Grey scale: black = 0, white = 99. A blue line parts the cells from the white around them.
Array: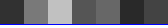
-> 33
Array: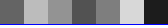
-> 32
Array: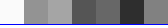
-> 33
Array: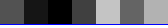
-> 25
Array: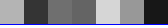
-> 39
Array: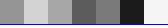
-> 36
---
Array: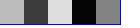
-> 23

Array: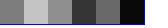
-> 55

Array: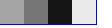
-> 64

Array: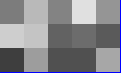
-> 61

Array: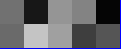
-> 76

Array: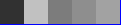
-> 75

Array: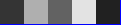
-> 68

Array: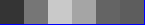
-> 78

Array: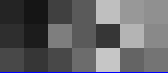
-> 42
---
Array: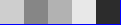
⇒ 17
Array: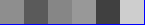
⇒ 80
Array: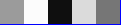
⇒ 46
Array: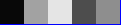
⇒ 55
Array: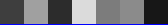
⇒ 9
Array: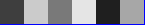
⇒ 65
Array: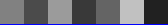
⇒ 13
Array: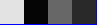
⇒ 16
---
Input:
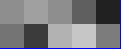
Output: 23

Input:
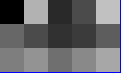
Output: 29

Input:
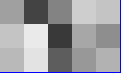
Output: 91

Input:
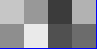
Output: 91

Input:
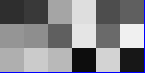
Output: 55

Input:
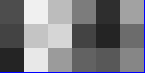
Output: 76

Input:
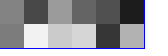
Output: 94
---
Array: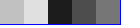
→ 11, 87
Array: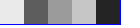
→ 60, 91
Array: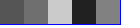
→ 79, 79
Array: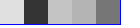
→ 76, 87
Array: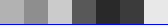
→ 34, 90
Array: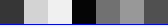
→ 2, 93
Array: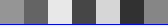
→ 27, 90
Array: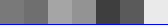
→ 57, 91
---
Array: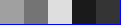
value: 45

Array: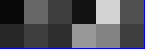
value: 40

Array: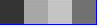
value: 65

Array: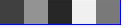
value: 57

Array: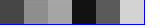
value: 55

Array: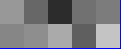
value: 40

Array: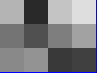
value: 16

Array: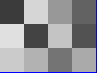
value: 83

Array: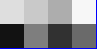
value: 78
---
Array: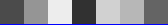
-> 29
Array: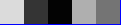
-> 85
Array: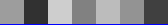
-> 61
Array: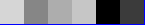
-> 83
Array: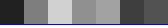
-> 13
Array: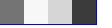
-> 45
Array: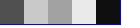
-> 31
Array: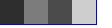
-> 18
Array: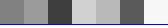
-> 50
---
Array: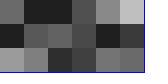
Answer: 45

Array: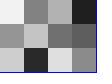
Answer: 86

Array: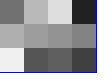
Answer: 37

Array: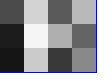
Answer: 22

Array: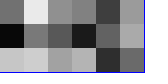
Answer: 18

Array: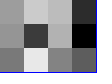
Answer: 51
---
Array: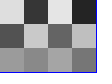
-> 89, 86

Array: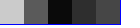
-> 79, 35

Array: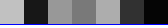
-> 75, 67

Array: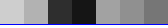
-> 80, 69

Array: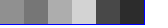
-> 82, 67

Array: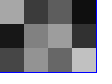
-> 75, 65

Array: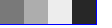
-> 92, 67

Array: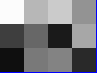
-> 98, 79

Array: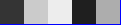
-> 92, 79

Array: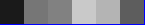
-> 78, 70
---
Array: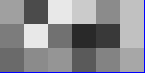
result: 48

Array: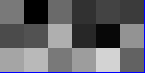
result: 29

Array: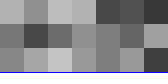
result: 46

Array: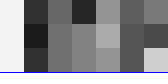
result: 94

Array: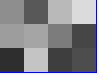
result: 61

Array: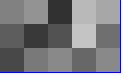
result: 36

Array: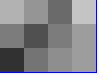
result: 48

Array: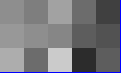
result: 59
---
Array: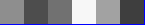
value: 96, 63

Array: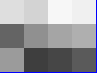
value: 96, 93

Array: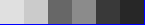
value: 87, 79

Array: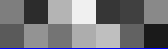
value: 93, 74

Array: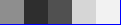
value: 94, 83

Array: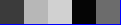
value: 81, 71

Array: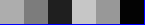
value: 77, 67

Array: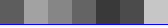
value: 77, 63
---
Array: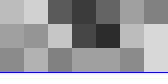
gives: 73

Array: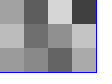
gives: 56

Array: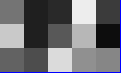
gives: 71

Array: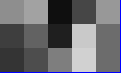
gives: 78

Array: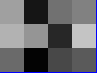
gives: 15

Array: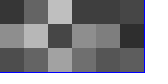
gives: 49

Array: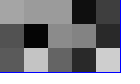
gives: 51
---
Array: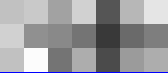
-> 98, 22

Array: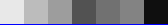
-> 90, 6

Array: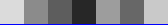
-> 85, 15

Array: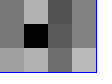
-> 72, 1

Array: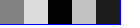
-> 85, 1

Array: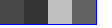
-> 74, 20

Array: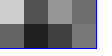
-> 80, 13

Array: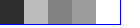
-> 99, 18
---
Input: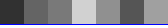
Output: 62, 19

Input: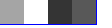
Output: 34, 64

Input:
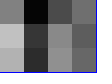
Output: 43, 69

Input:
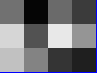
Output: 23, 75

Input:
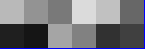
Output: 40, 12

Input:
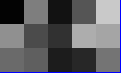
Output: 78, 41

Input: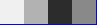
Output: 53, 93

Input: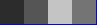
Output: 45, 17

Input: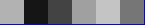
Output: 46, 69

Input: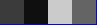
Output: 39, 23
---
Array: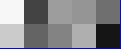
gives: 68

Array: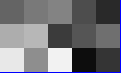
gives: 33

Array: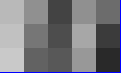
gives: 65

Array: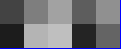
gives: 14

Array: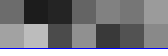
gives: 32

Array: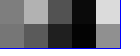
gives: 1
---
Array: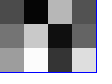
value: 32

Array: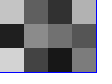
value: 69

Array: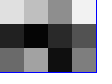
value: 94

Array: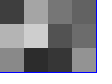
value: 38

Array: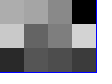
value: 0

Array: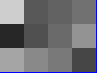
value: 44
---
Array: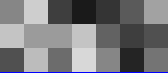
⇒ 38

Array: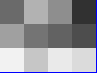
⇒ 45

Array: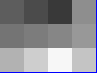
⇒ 48

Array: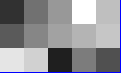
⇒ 63

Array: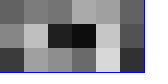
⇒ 5

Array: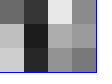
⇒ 11

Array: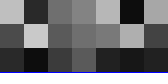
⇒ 47
